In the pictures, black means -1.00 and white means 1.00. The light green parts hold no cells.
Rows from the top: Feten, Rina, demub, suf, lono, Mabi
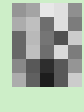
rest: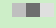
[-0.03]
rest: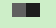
[-0.31  0.60]
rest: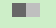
[-0.14  0.70 -0.03]
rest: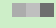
[ 0.75 -0.03]
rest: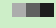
[-0.31  0.60]
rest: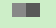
[-0.65 -0.31  0.17]
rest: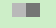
[-0.37  0.60]

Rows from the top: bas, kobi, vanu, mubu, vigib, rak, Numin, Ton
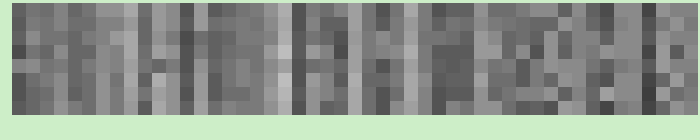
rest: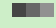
[0.02]
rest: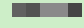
[-0.19  0.20 -0.09]
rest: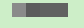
[ 0.25 -0.14 -0.14 -0.29 -0.04 -0.19  0.14  0.08 -0.24 -0.35  0.08  0.08
 -0.46 -0.19  0.20 -0.09]

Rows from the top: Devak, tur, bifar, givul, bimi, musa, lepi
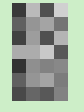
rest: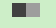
[-0.37  0.41]
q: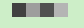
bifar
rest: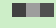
[0.41]

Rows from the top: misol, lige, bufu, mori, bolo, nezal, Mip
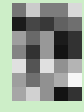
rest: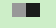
[-0.61]
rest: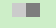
[-0.02  0.70]
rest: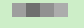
[0.93]
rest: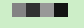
[-0.61]
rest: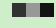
[-0.61]
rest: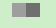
[0.14 0.35 0.93]
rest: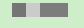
[0.70]

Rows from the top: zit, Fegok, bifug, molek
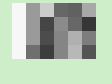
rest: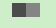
[ 0.38 -0.02]
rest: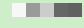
[0.32]
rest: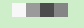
[ 0.38 -0.02]
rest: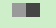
[ 0.09 -0.19 -0.58]

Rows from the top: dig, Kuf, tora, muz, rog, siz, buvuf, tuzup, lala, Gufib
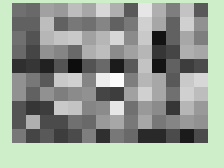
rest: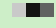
[ 0.31 -0.01]
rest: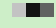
[-0.52 -0.41]

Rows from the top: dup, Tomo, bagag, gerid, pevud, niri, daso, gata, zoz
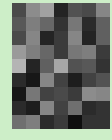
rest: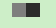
[-0.54 -0.88 -0.60 -0.60]
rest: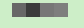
[-0.54]
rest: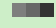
[-0.07 -0.66 -0.25]
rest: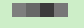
[-0.01 -0.54]
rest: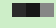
[-0.48 -0.77 -0.48 -0.36]
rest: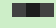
[-0.36]
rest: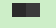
[-0.88 -0.60 -0.60]

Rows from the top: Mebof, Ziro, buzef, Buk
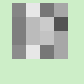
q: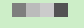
Ziro
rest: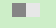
[-0.07  0.31]
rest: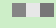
[0.31]
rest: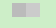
[-0.35]
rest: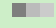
[-0.35]

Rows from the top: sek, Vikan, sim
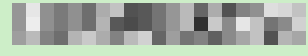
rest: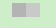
[ 0.35  0.02  0.46  0.64 -0.20  0.24 -0.09  0.02 -0.25  0.08  0.30  0.52
 -0.36  0.41  0.30]
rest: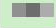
[ 0.52 -0.36 -0.31 -0.09  0.18  0.46 -0.20  0.35 -0.36  0.02  0.13  0.74
  0.69  0.52]
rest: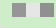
[-0.04  0.13 -0.14  0.35  0.52 -0.36 -0.31 -0.09  0.18  0.46 -0.20  0.35
 -0.36  0.02  0.13  0.74  0.69  0.52]
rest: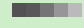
[-0.20  0.35 -0.36  0.02  0.13  0.74  0.69  0.52]
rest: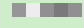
[-0.14  0.41 -0.31 -0.41 -0.31 -0.09  0.18  0.46 -0.62  0.58  0.08  0.80
  0.52 -0.09  0.08  0.64]

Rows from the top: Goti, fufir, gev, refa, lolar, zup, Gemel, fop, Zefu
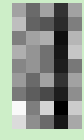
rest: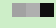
[0.43]
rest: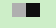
[0.43]
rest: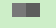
[-0.43 -0.77  0.11]
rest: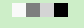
[0.60]
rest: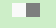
[ 0.66 -1.00  0.60]
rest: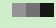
[0.55]
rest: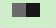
[0.32]

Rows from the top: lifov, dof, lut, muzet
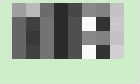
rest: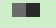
[-0.44  0.07  0.01  0.52]
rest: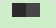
[0.07 0.01 0.52]

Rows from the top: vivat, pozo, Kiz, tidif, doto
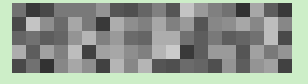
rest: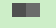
[-0.21 -0.38  0.16 -0.27  0.16  0.26 -0.49]
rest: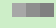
[ 0.42  0.59 -0.55 -0.27  0.21  0.21 -0.33  0.26 -0.05  0.16]

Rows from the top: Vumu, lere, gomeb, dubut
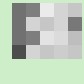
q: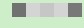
lere
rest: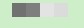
[0.49]
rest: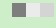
[0.55]
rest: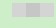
[-0.06]
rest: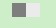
[0.66 0.55]
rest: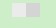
[0.55]

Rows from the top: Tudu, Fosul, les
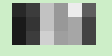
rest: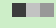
[ 0.85 -0.26]
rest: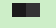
[ 0.52  0.19  0.30 -0.48]

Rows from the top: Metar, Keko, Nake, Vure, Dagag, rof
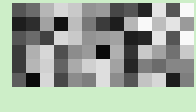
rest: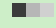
[-0.22  0.33  0.63  0.74  0.27 -0.71 -0.01 -0.16  0.05  0.05]
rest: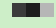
[0.95 0.48 0.79 0.21]
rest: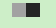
[-0.01 -0.16  0.05  0.05]
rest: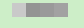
[-0.77 -0.71  0.79 -0.33  0.95]
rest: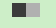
[ 0.69 -0.38  0.10  0.21 -0.92  0.38 -0.60  0.58  0.27 -0.11  0.58]
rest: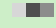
[ 0.21 -0.92  0.38 -0.60  0.58  0.27 -0.11  0.58]

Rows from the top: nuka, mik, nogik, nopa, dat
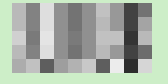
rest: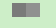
[ 0.51  0.51 -0.59  0.45]
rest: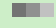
[ 0.19 -0.48 -0.10]
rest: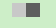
[ 0.85 -0.65  0.68]

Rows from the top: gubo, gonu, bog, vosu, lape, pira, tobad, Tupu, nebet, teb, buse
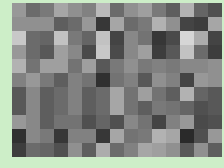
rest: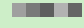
[-0.37]
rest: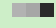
[-0.37  0.19]
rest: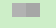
[-0.67 -0.37  0.19]
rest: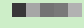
[ 0.30 -0.67 -0.37  0.19]

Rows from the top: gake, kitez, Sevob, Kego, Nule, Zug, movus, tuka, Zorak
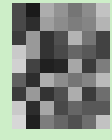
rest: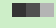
[-0.08 -0.48]
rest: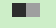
[ 0.10 -0.02  0.04  0.41]
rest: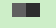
[ 0.36  0.10 -0.08  0.04  0.46]
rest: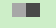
[-0.20 -0.31 -0.31]
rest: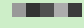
[-0.14]
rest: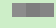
[0.41]

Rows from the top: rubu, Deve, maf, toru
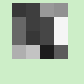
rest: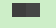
[0.92]
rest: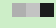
[-0.29]
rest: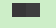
[0.20 0.14]
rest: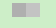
[-0.78 -0.29]
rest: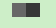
[-0.45  0.92]

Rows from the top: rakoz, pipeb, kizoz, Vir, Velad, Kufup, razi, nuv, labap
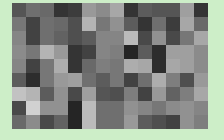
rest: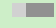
[-0.71  0.47 -0.13 -0.13  0.14  0.04 -0.07  0.09  0.14  0.04]
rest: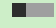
[0.09]
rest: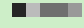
[-0.28 -0.38 -0.48  0.14 -0.01]
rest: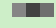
[-0.23 -0.38 -0.28  0.04  0.04  0.47 -0.43  0.14 -0.43 -0.07  0.31]
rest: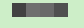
[ 0.41 -0.07  0.14 -0.28 -0.59 -0.13 -0.53  0.31 -0.18]
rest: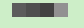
[-0.01]

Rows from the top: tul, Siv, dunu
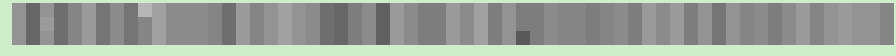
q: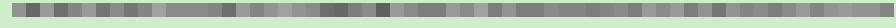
Siv
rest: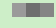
[ 0.21 -0.08  0.09 -0.08  0.04  0.26  0.09  0.09  0.09  0.04 -0.14  0.21
  0.04  0.15  0.26  0.15  0.09 -0.14 -0.19 -0.02  0.09 -0.25  0.21  0.09
 -0.02 -0.02  0.21  0.09  0.26 -0.02  0.15 -0.02 -0.02  0.09  0.04  0.04
 -0.02  0.04  0.09 -0.02  0.21  0.09  0.21 -0.02  0.15 -0.08  0.15  0.04
  0.09 -0.02  0.09  0.21  0.04  0.15  0.21  0.15  0.15  0.04]

